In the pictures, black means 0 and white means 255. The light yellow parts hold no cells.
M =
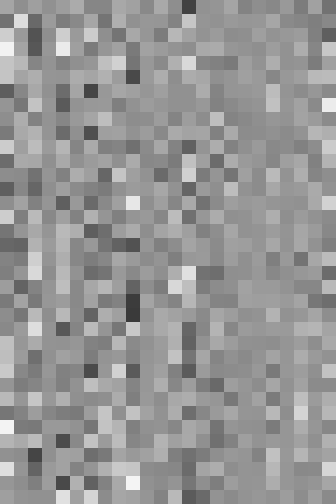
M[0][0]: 165
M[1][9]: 145
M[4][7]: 191
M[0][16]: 165
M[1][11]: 150
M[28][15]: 150
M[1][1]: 221
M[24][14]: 146
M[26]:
[201, 136, 123, 151, 129, 133, 75, 151, 209, 90, 151, 160, 129, 91, 155, 138, 140, 142, 152, 122, 151, 157, 144, 194]
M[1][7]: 116
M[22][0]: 141
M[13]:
[95, 135, 102, 143, 159, 139, 130, 123, 145, 155, 152, 167, 146, 101, 154, 143, 189, 146, 140, 167, 151, 154, 170, 146]
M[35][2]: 145
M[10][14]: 148
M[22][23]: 142
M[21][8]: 130
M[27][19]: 166
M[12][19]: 186
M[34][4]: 73
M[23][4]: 88
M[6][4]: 108
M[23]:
[137, 155, 222, 148, 88, 133, 186, 149, 119, 200, 156, 169, 179, 102, 135, 180, 135, 155, 151, 155, 154, 177, 181, 164]
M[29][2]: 157
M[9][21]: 147
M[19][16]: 143
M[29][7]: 197
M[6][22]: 151
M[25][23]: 146
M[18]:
[131, 124, 207, 148, 174, 135, 125, 135, 167, 154, 140, 148, 127, 152, 154, 138, 157, 144, 155, 127, 153, 115, 167, 187]
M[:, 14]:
[146, 149, 147, 169, 134, 167, 172, 152, 141, 165, 148, 159, 123, 154, 114, 151, 129, 153, 154, 114, 125, 151, 138, 135, 146, 166, 155, 125, 154, 135, 159, 144, 124, 164, 143, 106]
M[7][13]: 145
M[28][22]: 155
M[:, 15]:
[149, 146, 155, 171, 129, 144, 132, 130, 190, 129, 173, 108, 149, 143, 139, 172, 142, 139, 138, 110, 140, 132, 166, 180, 168, 133, 138, 105, 150, 154, 116, 112, 143, 173, 126, 147]
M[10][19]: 137
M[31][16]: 130
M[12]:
[141, 139, 114, 149, 129, 173, 159, 102, 196, 159, 146, 106, 134, 208, 123, 149, 116, 160, 140, 186, 147, 174, 133, 142]
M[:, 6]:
[134, 166, 204, 123, 150, 165, 69, 152, 165, 79, 170, 155, 159, 130, 106, 177, 94, 152, 125, 108, 167, 162, 99, 186, 130, 125, 75, 191, 139, 157, 118, 194, 110, 149, 97, 212]
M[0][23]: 114

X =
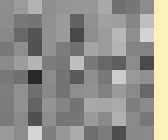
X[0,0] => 141
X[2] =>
[136, 104, 84, 145, 154, 73, 142, 155, 183, 141, 210]
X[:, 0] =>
[141, 139, 136, 121, 138, 121, 126, 124, 122, 153]
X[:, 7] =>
[168, 160, 155, 155, 105, 120, 129, 166, 137, 124]
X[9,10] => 137
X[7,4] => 132
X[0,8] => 112
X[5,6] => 142
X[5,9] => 153
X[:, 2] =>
[178, 117, 84, 82, 180, 41, 110, 100, 81, 211]
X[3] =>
[121, 141, 82, 146, 124, 113, 164, 155, 180, 131, 131]
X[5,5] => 90
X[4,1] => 156
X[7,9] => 126
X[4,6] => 120
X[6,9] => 138
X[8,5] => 119
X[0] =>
[141, 155, 178, 142, 149, 151, 151, 168, 112, 119, 139]
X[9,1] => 139
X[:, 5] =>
[151, 99, 73, 113, 190, 90, 141, 116, 119, 170]
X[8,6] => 153
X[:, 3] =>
[142, 144, 145, 146, 124, 139, 136, 148, 141, 127]
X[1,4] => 154

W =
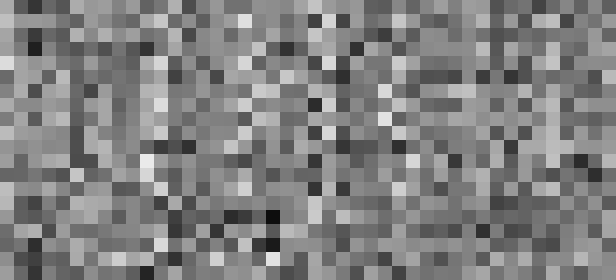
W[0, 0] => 170
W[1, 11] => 198
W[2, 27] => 61
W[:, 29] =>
[100, 151, 91, 123, 161, 104, 85, 154, 125, 159, 111, 214, 150, 161, 113, 150, 112, 138, 164, 127]
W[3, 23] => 168
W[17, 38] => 82
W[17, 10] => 96
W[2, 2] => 58
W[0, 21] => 163
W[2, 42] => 152
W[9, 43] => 149
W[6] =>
[130, 172, 77, 161, 171, 105, 70, 155, 113, 116, 179, 184, 119, 122, 149, 124, 134, 115, 202, 192, 113, 111, 179, 162, 99, 113, 119, 216, 117, 85, 143, 149, 186, 192, 144, 131, 134, 179, 116, 167, 129, 100, 95, 130]
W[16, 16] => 153
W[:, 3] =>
[103, 149, 103, 130, 158, 98, 161, 153, 166, 142, 136, 167, 98, 167, 127, 107, 77, 143, 102, 126]
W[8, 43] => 111
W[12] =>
[101, 102, 118, 98, 82, 197, 99, 112, 163, 146, 214, 118, 90, 136, 115, 144, 129, 170, 114, 84, 121, 100, 101, 153, 115, 128, 113, 157, 114, 150, 110, 157, 111, 157, 177, 110, 101, 153, 104, 80, 116, 99, 46, 109]
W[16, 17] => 139
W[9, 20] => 118
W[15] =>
[151, 95, 88, 107, 143, 154, 169, 134, 92, 136, 109, 118, 63, 100, 91, 109, 44, 59, 97, 13, 124, 136, 202, 113, 188, 154, 135, 110, 124, 150, 124, 114, 113, 98, 122, 96, 104, 99, 116, 127, 105, 129, 116, 166]
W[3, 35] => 87
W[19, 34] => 166
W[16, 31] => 95
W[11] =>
[157, 101, 148, 167, 174, 76, 77, 173, 146, 115, 234, 158, 125, 145, 119, 119, 95, 73, 112, 139, 132, 142, 54, 156, 129, 89, 111, 138, 131, 214, 131, 168, 56, 140, 103, 174, 90, 152, 123, 192, 94, 44, 103, 182]
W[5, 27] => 110
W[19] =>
[157, 104, 52, 126, 100, 91, 141, 115, 122, 94, 36, 119, 164, 109, 126, 122, 148, 143, 171, 116, 76, 88, 163, 150, 122, 80, 160, 131, 67, 127, 113, 121, 119, 151, 166, 116, 141, 125, 101, 171, 117, 92, 135, 140]
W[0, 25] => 151
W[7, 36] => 146
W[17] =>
[102, 116, 46, 143, 129, 172, 147, 108, 112, 122, 96, 217, 114, 155, 89, 129, 87, 193, 57, 26, 140, 144, 142, 124, 77, 148, 126, 154, 151, 138, 144, 135, 146, 131, 147, 93, 101, 129, 82, 74, 128, 149, 154, 98]
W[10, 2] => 145
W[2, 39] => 118

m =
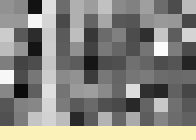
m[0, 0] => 146
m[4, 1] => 67
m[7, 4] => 123
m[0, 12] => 76
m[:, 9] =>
[129, 85, 76, 79, 112, 118, 221, 40, 170]
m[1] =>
[153, 152, 245, 212, 73, 176, 100, 167, 88, 85, 144, 153, 151, 72]
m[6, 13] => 70
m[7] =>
[86, 129, 135, 213, 123, 90, 106, 80, 73, 40, 100, 200, 112, 87]
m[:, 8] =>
[138, 88, 128, 102, 79, 101, 103, 73, 103]
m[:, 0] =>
[146, 153, 204, 188, 126, 247, 135, 86, 81]
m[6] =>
[135, 11, 95, 223, 116, 154, 158, 138, 103, 221, 47, 38, 97, 70]
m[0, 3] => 223
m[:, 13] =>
[187, 72, 212, 76, 36, 107, 70, 87, 97]
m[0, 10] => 159
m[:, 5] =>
[176, 176, 190, 145, 92, 146, 154, 90, 40]
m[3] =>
[188, 148, 20, 205, 92, 145, 66, 121, 102, 79, 117, 252, 125, 76]
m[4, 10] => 101
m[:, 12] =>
[76, 151, 93, 125, 85, 105, 97, 112, 108]

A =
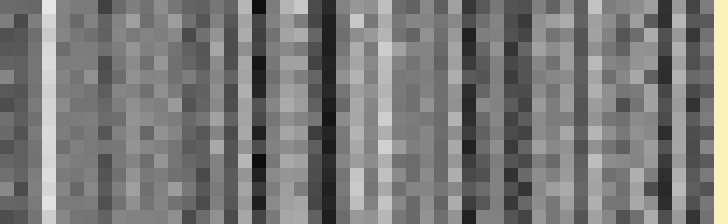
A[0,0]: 107
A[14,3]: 226
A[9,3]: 217
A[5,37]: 84
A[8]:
[112, 94, 112, 212, 123, 124, 126, 108, 110, 148, 141, 130, 125, 105, 117, 162, 99, 164, 73, 118, 144, 132, 118, 22, 140, 166, 131, 206, 128, 124, 120, 107, 179, 47, 107, 135, 66, 93, 139, 124, 127, 85, 148, 118, 112, 139, 134, 76, 164, 91, 124]
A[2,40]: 133
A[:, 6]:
[122, 130, 113, 124, 125, 145, 116, 115, 126, 123, 122, 123, 129, 136, 124, 115]
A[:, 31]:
[95, 117, 111, 106, 98, 111, 111, 112, 107, 109, 105, 106, 106, 117, 100, 111]
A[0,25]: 150
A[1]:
[126, 74, 126, 212, 129, 106, 130, 99, 131, 159, 110, 130, 157, 112, 86, 129, 87, 163, 69, 129, 155, 125, 71, 32, 115, 199, 119, 172, 120, 134, 131, 117, 136, 80, 111, 132, 78, 58, 144, 157, 172, 98, 159, 141, 106, 157, 91, 47, 183, 88, 90]
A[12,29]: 108
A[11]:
[102, 96, 114, 213, 132, 124, 123, 77, 121, 131, 110, 149, 117, 104, 96, 130, 83, 183, 13, 120, 168, 162, 79, 46, 133, 156, 140, 176, 112, 108, 128, 106, 151, 62, 90, 126, 84, 74, 126, 106, 151, 95, 189, 140, 137, 132, 153, 59, 154, 78, 92]
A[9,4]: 125
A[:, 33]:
[56, 80, 33, 44, 60, 90, 45, 40, 47, 61, 34, 62, 73, 91, 62, 33]
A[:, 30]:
[136, 131, 145, 132, 131, 127, 129, 147, 120, 134, 133, 128, 139, 133, 142, 147]
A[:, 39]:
[99, 157, 115, 140, 113, 135, 115, 125, 124, 128, 136, 106, 128, 157, 119, 119]
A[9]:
[106, 83, 123, 217, 125, 114, 123, 86, 129, 143, 103, 146, 133, 100, 87, 133, 76, 169, 32, 127, 165, 155, 61, 37, 122, 179, 135, 175, 125, 121, 134, 109, 142, 61, 97, 127, 75, 67, 140, 128, 167, 97, 181, 143, 121, 145, 137, 45, 165, 78, 91]
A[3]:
[87, 88, 115, 216, 109, 124, 124, 112, 125, 149, 128, 134, 115, 96, 86, 166, 76, 143, 69, 126, 136, 123, 80, 31, 119, 172, 123, 205, 161, 132, 132, 106, 165, 44, 102, 146, 53, 102, 161, 140, 157, 84, 145, 118, 99, 146, 144, 73, 175, 83, 128]
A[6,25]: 159
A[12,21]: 147
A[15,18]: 69
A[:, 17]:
[183, 163, 172, 143, 168, 164, 176, 162, 164, 169, 147, 183, 149, 164, 153, 167]
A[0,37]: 81
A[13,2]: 128
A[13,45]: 162
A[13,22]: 73
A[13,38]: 137
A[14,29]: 105
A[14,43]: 118
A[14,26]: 129
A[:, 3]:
[230, 212, 201, 216, 219, 214, 207, 212, 212, 217, 216, 213, 221, 212, 226, 205]
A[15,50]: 114

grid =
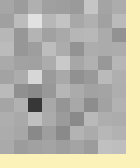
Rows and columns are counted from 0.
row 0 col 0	166
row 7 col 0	165
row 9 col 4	138
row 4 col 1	162
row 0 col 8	172
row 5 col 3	155
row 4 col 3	172
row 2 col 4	169
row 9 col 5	179
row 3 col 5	147
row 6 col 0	186
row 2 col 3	161
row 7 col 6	141
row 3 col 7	171
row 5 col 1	172
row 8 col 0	174
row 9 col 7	183
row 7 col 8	178
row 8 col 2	192
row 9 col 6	171
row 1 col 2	225
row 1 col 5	168
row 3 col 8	172
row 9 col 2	137
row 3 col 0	187
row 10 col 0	170
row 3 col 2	158
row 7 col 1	177
